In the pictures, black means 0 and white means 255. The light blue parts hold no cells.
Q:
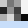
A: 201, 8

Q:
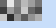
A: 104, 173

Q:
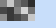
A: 130, 199

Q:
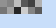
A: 145, 89

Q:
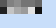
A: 87, 17

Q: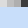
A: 220, 60

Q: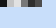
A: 20, 77

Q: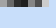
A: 163, 204

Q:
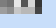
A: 125, 69
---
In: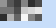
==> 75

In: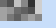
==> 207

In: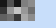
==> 140

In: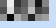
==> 132

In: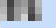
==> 181

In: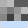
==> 92

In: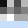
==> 185
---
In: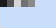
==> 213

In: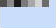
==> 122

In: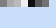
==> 238

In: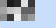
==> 209

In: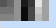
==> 11

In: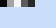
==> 244
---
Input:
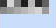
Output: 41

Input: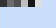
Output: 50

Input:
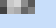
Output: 89

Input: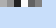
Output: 98

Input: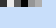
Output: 49

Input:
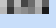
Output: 54
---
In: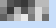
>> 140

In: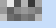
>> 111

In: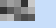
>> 186

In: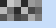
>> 140

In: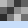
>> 126

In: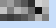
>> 59

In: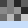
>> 184

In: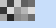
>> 39

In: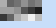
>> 100
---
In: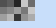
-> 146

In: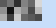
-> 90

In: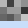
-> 129

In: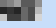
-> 76

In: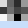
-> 3

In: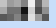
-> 156

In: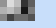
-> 107

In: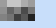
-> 88
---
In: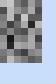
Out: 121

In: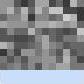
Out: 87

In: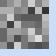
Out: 175

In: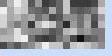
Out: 238

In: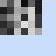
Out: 181

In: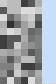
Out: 188

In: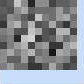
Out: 196
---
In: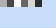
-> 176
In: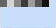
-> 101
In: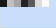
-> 23
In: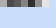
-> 174
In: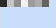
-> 42
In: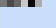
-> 119
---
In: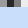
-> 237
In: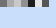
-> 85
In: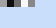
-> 135
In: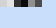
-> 76
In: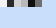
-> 111
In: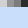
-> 43
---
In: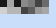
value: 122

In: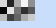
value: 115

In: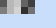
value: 199

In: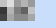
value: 125

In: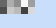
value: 142

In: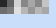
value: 167

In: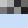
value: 169
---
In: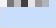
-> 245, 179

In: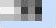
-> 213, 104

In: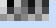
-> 220, 189

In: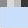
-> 139, 55

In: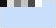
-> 17, 251

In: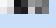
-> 247, 126

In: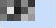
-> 108, 153
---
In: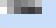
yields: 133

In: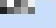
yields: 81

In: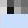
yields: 81

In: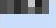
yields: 198

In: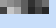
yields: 50

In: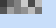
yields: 202

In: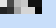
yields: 199

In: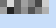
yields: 129

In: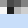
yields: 73
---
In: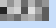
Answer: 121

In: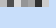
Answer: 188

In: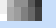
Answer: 255

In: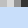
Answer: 191

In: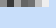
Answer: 141

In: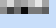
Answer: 136
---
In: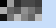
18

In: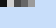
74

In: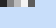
92

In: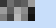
29

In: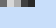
64

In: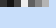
51

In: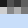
56
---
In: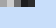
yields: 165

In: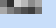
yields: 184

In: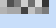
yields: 206

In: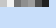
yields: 198

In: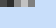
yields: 140

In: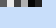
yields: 177

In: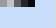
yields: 155

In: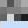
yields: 170

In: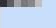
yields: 162
